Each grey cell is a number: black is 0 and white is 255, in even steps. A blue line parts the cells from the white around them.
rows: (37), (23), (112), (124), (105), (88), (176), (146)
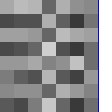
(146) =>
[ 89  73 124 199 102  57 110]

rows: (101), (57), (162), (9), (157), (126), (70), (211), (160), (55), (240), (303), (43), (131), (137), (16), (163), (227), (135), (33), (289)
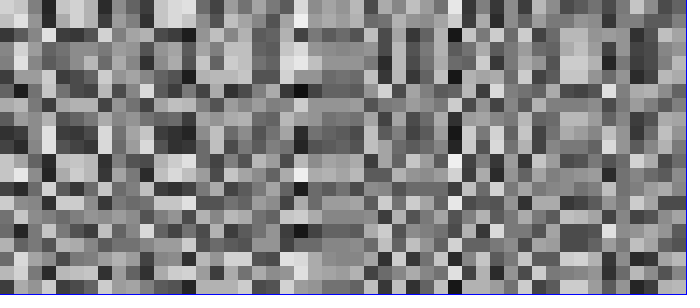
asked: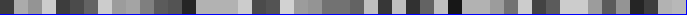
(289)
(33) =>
[184 210 121  43 184 191 197  49 156  99  49 171 204 210 156  61 171 114
 171 140 148 224 171 164 156 178  67 107 134 171 134 114 224  67 178  43
 148  75 204 121 127 134 148  49 107 184 140  83 134]
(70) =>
[ 99  29 114 197 114  75  67 184  75 134 217  91  61 121  67 171  49  75
 127 171  55  16  67  99  99  91 148 210  75 164 127  91  99 184  61 217
 127 114  99 171  75  67  83 224 127 171 178 140  99]

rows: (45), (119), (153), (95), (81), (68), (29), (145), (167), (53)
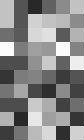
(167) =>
[179  40 231 159 173  53]
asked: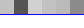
(119)
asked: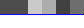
(145)
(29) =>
[116 167  71  46 139  65]
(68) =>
[ 53 124 131 103  59  84]

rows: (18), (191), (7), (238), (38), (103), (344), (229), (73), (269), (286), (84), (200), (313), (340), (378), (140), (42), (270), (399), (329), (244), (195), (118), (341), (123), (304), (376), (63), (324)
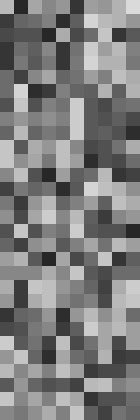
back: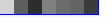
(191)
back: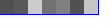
(140)
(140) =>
[ 81 197  81 128 114 204  89  81  81  39]
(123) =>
[150 197 101  45 166 108  95 178  59  65]
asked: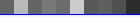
(269)

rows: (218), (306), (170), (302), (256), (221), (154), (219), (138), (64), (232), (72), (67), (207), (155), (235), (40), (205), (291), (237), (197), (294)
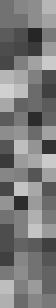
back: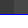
(302)
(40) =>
[ 77 128 196 155]
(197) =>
[190 128 155  99]
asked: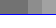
(306)
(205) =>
[77 99 91 64]

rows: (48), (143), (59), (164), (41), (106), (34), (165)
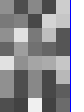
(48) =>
[144  78 136  72 205]
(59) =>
[144 225 121 190  85]
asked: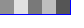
(59)
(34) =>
[144  78 136  72  93]
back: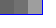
(164)
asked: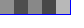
(106)

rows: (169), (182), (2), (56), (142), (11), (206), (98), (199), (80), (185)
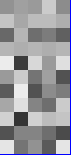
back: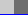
(98)
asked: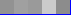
(169)
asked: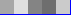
(98)
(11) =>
[154 203 116 160  82]

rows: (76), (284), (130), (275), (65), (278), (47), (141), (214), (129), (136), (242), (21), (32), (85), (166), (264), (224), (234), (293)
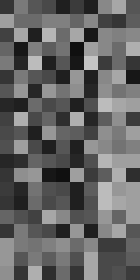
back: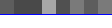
(234)
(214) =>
[ 65 175  73 101  46 175  38  93 143  59]
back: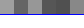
(166)
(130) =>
[ 65 167  31 182 107 167  23 136 128 136]
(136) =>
[ 80 159  73  31  86  31 151 136 115 128]
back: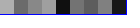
(275)
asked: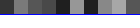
(264)

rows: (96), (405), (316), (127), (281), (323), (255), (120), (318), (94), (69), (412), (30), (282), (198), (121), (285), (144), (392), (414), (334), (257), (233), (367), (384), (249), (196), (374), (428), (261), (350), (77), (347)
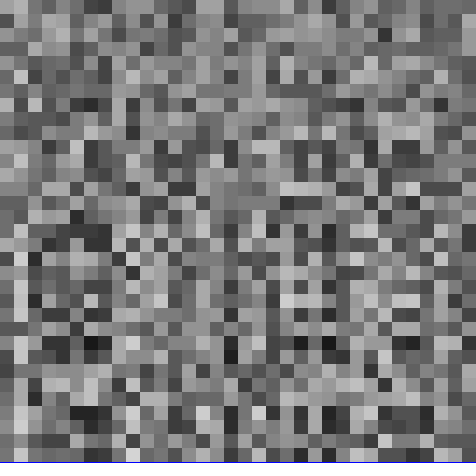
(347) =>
[117 197 117 104 110 104  52  60 117 212 104 117  81 140 177 140  60 104
 184  75 110  44 153  44 132 191 169  81  81  52  68 184 161  81]
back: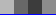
(347)
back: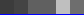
(285)

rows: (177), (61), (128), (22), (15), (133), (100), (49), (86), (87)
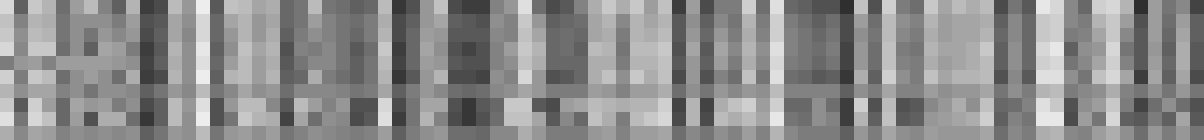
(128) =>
[200 143 187 180 117 143 117 151 136 151  75  96 165 136 215 104 151 180
 151 173  96 124 143 130 117 104 124 180  75 104 157 151  89  89  89 136
 130 193 165 104 110 104 165 173 124 180 173 187  89 151 104 151 124 173
 130 207 130 117 104 117  75 143 117 187 136 124 173 157 165 165 180 104
 136 104 200 207 124 130 165 200 136  89 157 104 165  96]
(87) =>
[173 136 165 157 130 143 136 143 136 143  96 117 151 143 187 117 151 157
 143 157 117 130 143 136 130 124 130 157  96 124 143 151 110 110 104 136
 136 173 151 124 124 124 151 157 130 157 157 165 110 136 117 143 130 157
 130 180 136 124 124 124  96 151 124 165 143 136 157 151 151 151 165 110
 136 124 173 180 136 130 157 173 143 110 151 124 151 117]
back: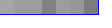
(87)
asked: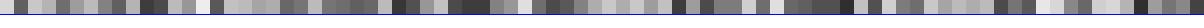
(177)

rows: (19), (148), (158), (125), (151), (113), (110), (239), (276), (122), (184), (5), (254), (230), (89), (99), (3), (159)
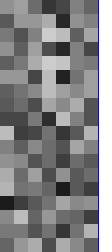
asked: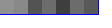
(5)
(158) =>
[121  83 129 204 188  95 165]
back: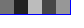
(113)

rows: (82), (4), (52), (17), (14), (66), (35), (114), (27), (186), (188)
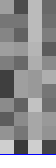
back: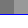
(35)
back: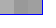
(66)
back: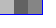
(52)
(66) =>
[ 63 159 153 174]
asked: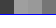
(35)

